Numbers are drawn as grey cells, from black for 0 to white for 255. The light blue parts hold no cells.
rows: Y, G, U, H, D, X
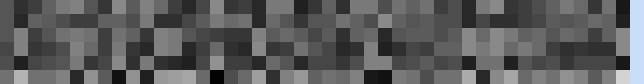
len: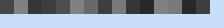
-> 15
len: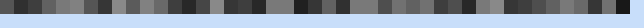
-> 45
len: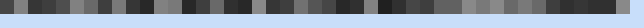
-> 45
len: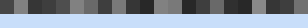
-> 22
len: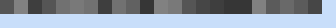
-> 23
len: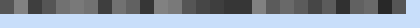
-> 29
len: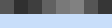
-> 8

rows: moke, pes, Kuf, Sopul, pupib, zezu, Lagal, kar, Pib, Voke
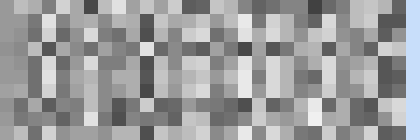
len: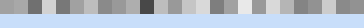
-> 26
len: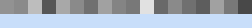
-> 18

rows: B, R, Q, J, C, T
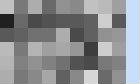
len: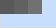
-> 3
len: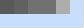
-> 5
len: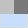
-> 2
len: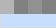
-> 4
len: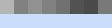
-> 8

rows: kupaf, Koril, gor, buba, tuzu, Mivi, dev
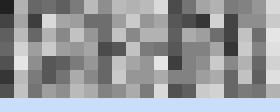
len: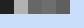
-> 5
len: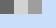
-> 3
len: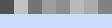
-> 8
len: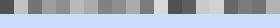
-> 20
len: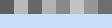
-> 8

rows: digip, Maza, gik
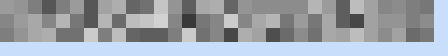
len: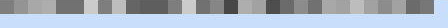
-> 31
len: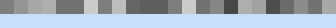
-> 24
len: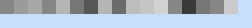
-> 17
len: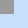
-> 1
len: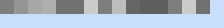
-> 15

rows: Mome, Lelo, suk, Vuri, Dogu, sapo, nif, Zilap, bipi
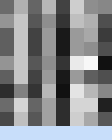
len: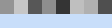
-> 8
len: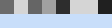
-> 8
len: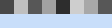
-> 8
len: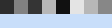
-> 8
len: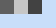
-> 3
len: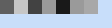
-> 7

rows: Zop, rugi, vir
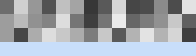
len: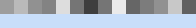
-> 14
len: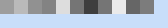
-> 11
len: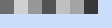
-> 7
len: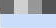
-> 4
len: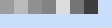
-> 7
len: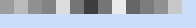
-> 13
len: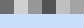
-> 6

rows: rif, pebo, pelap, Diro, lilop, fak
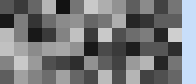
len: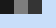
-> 3
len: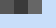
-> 3

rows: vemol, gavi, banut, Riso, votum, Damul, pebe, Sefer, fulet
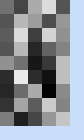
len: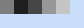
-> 5
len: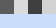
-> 4
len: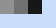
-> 3
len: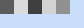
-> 5
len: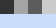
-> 4

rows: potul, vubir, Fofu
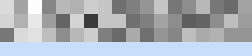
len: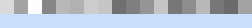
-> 18
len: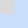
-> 1
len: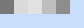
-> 5
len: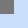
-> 1
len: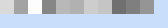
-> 11

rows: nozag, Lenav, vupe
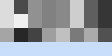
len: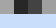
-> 4
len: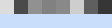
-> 8
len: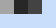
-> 3
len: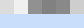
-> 6
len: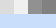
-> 4
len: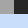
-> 2
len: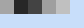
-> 5

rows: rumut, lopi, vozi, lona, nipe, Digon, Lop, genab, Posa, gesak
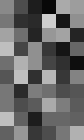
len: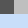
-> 2
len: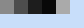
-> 5
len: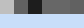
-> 6
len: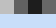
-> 4
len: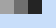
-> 3
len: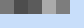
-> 5
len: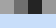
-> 4

